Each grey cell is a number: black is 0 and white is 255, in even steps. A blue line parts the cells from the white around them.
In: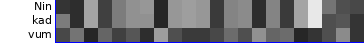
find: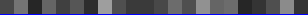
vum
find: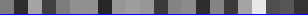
kad

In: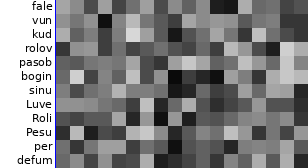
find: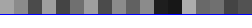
fale
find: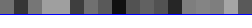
per
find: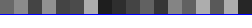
defum
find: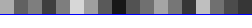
kud
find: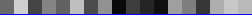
bogin

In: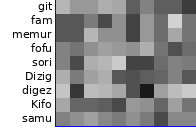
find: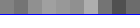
fofu
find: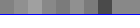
samu
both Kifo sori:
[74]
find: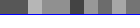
memur
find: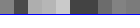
sori
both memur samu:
[144]
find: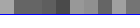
Kifo

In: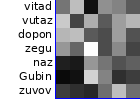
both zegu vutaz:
[68]
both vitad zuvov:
[190]
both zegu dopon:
[76]

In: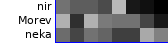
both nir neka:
[114]
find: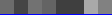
neka
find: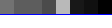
nir
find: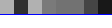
Morev

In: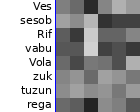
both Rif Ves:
[133]
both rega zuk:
[106]
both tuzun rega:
[140]

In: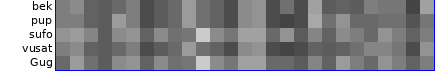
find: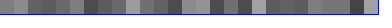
bek
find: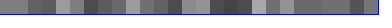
pup
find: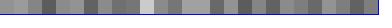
sufo
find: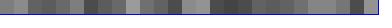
vusat

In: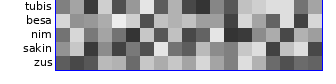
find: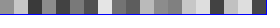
sakin
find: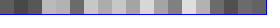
zus
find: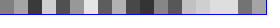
tubis
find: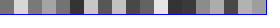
nim

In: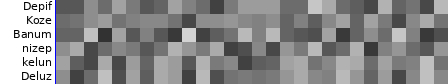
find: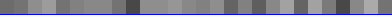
Koze
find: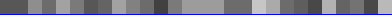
Depif
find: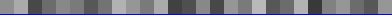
nizep

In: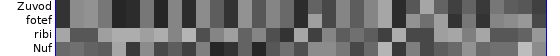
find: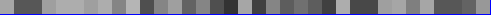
ribi
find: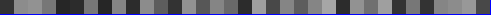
fotef

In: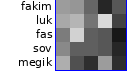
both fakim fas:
[87]
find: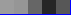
fakim
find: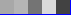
luk

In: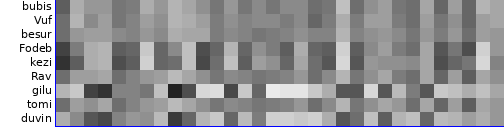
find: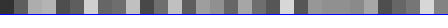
kezi
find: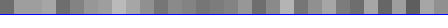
Rav

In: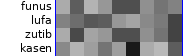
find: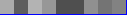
funus
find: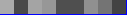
zutib

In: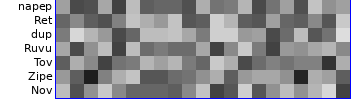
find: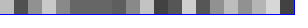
Nov
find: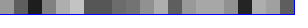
Zipe
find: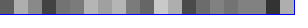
Tov

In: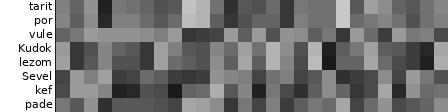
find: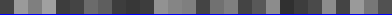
Sevel
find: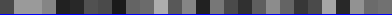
kef

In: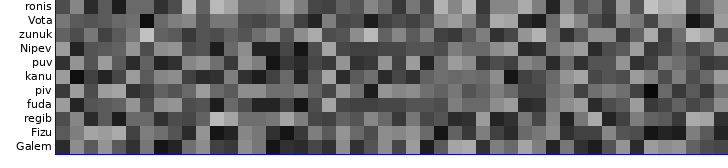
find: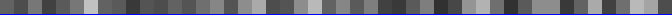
zunuk
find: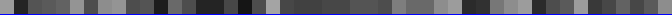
fuda
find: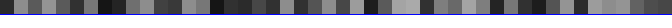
Galem
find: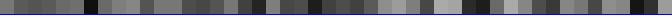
Vota
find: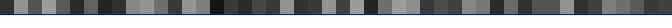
puv

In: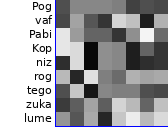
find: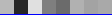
rog
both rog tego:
[127]
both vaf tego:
[72]
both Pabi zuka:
[100]

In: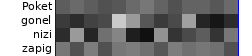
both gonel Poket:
[87]
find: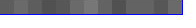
Poket
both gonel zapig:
[87]

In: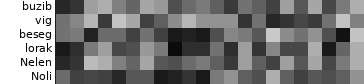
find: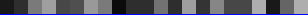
lorak
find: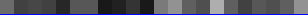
Noli
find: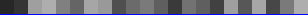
buzib
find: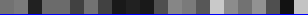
beseg

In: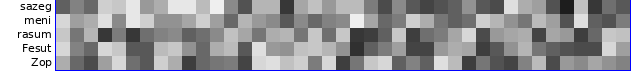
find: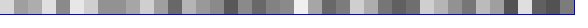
meni
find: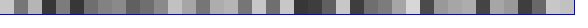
rasum
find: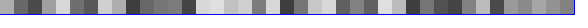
Zop
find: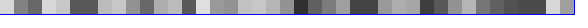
Fesut

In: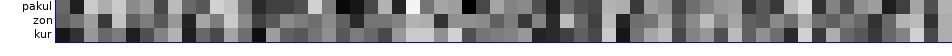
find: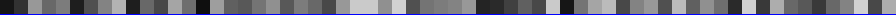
kur
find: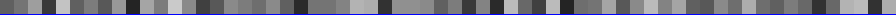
zon
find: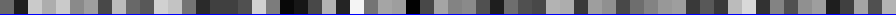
pakul

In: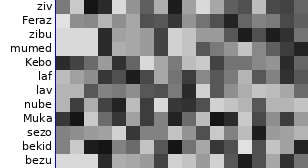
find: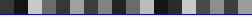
Muka
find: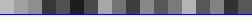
laf
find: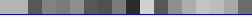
lav

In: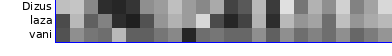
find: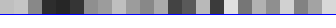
Dizus
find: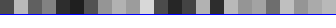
laza

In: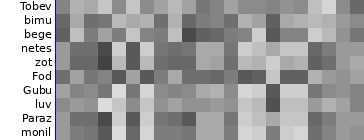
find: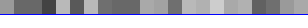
zot
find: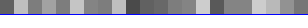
bege
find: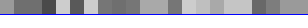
netes

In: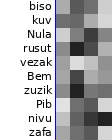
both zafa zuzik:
[111]
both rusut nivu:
[33]
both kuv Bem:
[172]

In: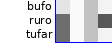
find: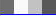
ruro
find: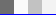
tufar

